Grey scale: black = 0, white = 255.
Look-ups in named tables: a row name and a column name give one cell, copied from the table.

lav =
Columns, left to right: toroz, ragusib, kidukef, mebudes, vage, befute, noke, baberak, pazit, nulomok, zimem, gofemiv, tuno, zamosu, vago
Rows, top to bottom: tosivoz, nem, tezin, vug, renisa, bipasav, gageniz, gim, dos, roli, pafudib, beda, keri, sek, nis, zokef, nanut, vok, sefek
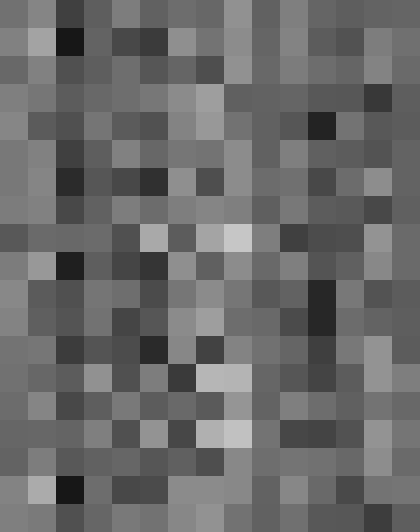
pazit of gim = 127
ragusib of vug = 118
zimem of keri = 101
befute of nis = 92
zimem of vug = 101
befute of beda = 86
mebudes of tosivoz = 94
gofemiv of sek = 68
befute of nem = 59
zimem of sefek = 112
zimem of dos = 64
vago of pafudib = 92
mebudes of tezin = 94
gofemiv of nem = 92
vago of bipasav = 99
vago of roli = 106
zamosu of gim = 72

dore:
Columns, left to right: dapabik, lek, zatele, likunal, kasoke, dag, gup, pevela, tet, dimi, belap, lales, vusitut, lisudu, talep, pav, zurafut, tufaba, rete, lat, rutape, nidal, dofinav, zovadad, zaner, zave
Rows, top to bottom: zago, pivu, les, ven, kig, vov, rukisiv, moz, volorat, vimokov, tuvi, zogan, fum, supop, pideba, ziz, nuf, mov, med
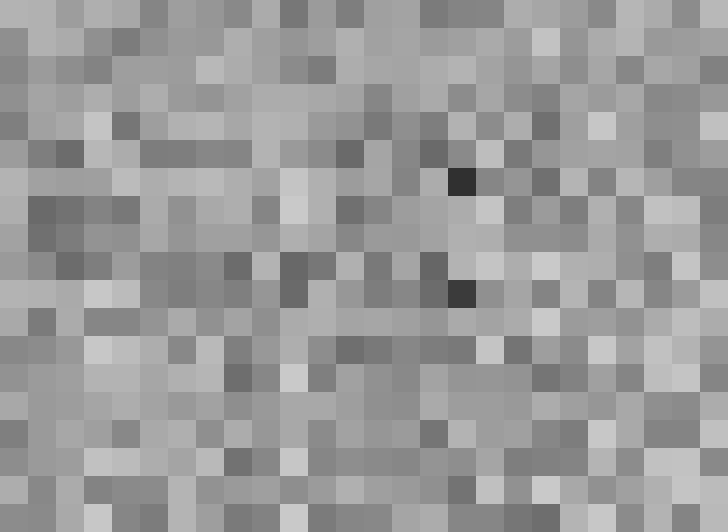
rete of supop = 147
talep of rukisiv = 132
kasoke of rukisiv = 187
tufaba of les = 163
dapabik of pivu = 143
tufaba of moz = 196
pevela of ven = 148
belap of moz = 201
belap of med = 201
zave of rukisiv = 132
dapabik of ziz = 127
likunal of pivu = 144
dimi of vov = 179
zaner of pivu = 156
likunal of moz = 131
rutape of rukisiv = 180

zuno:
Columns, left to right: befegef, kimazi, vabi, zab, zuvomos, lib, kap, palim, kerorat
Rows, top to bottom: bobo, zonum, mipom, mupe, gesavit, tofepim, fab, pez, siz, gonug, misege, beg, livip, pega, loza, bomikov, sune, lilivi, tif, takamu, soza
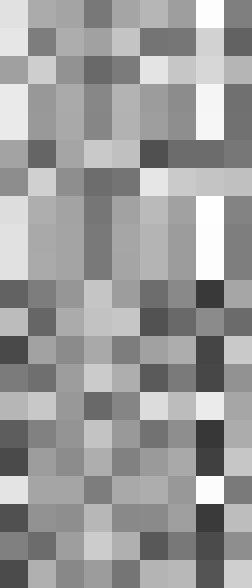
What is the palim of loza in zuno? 235
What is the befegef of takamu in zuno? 128
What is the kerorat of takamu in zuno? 142
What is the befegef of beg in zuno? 188
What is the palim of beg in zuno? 139
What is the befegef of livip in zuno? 73
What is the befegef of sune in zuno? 74
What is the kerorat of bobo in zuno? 127
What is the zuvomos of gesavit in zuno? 178
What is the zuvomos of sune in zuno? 129
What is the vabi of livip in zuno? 139
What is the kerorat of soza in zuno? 207
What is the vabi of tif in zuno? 142
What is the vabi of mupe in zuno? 170
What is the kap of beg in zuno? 105
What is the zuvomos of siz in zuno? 166
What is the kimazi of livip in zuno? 162
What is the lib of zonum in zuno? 116
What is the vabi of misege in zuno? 150
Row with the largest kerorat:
soza

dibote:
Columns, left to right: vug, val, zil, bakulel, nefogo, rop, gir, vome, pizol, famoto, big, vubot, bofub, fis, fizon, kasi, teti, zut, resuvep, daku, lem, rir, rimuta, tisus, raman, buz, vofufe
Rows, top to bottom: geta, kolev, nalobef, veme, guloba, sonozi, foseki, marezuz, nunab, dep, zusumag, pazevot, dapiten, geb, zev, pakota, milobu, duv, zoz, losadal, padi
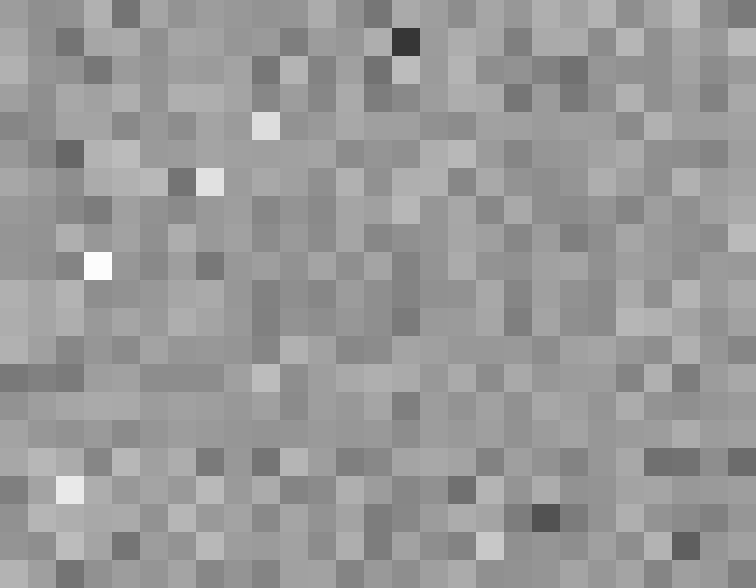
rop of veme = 148
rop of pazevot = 154
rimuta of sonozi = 170
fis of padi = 153
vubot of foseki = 144
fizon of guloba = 159
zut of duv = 180

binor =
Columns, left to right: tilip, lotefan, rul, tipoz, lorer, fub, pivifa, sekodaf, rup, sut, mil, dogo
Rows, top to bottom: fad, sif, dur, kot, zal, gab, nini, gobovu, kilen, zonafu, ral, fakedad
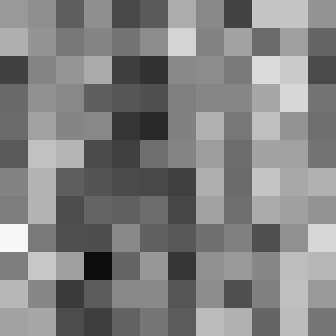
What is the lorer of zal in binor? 53
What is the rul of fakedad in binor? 76
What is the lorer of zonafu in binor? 101
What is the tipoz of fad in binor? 143
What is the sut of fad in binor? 197
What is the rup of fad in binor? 66
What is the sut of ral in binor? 129
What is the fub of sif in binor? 140
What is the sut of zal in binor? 191

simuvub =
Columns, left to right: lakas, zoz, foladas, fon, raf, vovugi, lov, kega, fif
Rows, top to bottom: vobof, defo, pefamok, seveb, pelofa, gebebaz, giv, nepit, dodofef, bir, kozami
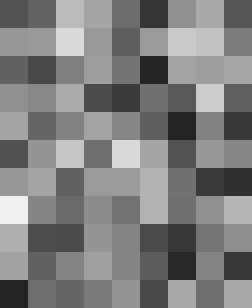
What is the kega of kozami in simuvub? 111
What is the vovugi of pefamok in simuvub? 37
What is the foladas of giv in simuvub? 97
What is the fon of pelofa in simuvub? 163
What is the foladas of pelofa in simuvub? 130
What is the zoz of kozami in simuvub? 110
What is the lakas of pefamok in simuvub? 97
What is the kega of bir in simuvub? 132
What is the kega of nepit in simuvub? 145
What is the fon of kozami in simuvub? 122
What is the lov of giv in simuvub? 113
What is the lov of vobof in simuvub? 144
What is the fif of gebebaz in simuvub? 135
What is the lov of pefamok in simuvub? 163
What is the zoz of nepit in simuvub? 133
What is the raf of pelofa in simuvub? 134
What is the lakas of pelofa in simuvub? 165
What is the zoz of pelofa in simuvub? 102
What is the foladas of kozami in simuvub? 102
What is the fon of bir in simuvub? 159

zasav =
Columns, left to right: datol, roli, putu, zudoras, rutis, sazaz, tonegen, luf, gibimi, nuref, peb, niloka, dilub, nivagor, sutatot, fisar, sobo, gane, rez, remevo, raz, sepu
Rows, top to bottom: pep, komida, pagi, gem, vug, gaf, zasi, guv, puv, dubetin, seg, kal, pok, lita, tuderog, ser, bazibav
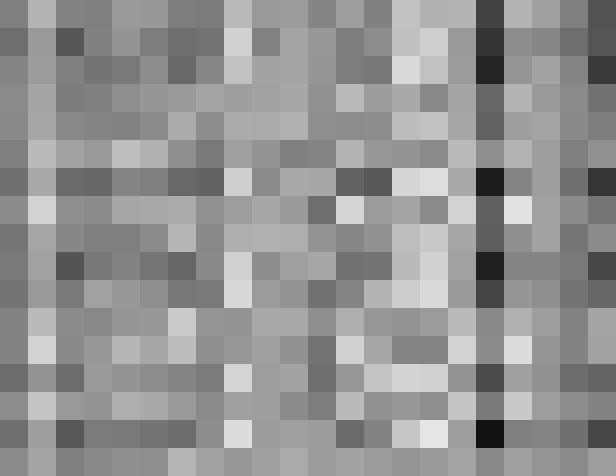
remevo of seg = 143
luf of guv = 144
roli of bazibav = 164
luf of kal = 149
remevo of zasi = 157
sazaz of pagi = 140
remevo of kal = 158
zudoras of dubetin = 120
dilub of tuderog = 186
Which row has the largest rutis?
gaf

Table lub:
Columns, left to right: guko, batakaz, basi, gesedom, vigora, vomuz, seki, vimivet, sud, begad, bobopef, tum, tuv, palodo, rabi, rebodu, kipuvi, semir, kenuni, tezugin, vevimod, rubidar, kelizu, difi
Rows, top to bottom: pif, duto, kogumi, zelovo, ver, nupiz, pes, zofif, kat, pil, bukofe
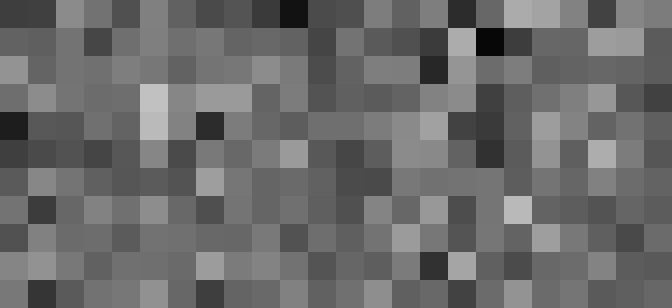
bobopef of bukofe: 129
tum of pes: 97
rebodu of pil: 49
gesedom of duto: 70
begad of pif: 58
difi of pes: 99
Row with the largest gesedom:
zofif

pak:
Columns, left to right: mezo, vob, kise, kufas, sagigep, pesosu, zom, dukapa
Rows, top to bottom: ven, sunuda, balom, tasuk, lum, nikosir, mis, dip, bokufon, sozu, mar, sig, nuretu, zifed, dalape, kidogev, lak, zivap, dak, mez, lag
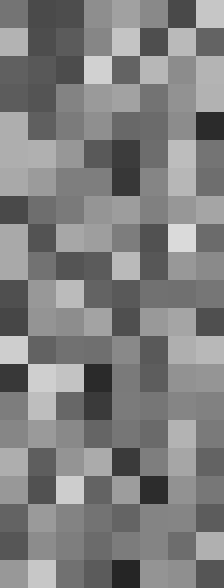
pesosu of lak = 126
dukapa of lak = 99
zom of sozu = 152
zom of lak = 166
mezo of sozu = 169
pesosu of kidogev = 106
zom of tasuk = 146
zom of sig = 165
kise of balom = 76
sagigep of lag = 37

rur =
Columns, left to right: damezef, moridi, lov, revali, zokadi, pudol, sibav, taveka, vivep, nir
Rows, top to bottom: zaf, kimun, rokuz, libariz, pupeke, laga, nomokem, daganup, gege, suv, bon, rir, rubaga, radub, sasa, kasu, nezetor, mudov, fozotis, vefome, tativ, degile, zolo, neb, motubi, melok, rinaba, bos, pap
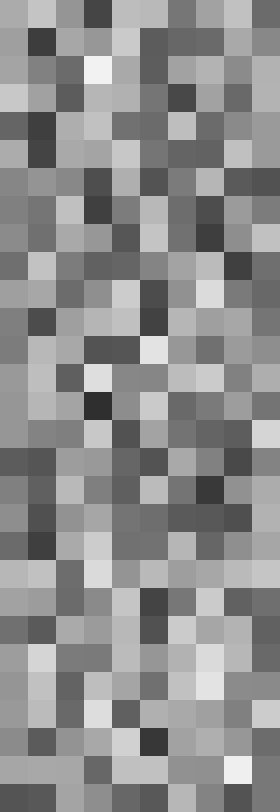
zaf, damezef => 171
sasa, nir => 116
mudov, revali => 127
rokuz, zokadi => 169
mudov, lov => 185
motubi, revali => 190
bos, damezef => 166
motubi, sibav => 193
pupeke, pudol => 107
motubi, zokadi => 165
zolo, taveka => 166
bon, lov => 108
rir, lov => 159
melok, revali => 221

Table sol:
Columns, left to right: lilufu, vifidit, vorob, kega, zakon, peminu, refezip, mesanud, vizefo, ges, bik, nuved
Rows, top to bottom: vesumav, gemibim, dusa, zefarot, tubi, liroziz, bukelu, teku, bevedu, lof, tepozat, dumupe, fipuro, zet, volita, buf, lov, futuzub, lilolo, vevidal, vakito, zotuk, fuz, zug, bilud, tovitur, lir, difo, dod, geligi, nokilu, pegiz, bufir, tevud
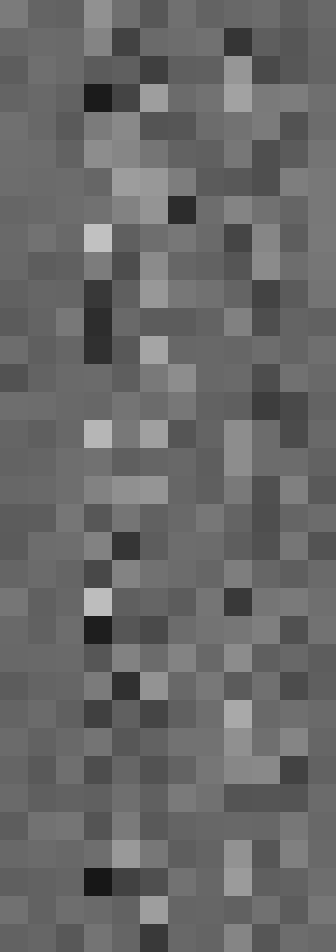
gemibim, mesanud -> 113
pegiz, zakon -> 65
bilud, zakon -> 48
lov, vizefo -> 141
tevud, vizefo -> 133
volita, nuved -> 99
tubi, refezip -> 86
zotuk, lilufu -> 118
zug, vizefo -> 140
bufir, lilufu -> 113
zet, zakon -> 94
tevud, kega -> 116
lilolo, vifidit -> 93
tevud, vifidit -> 102
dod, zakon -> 111

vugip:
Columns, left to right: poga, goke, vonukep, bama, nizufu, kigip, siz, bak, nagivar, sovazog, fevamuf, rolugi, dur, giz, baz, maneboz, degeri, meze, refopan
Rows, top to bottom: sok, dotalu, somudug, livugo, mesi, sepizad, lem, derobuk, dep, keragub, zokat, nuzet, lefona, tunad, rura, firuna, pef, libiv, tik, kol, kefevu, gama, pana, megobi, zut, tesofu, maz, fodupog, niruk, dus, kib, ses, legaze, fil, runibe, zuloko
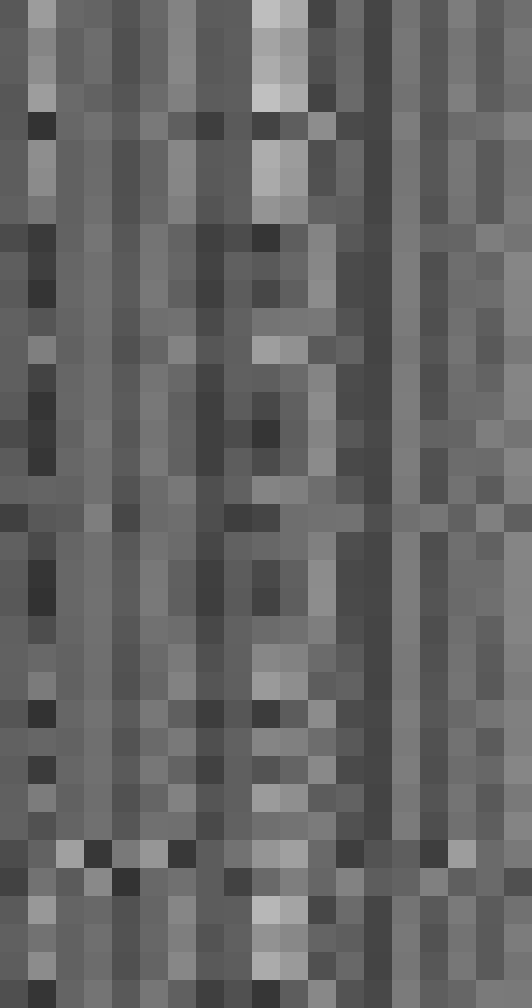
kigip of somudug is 100
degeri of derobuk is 115
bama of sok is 100
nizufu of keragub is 90
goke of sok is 156
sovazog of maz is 133
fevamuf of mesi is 94

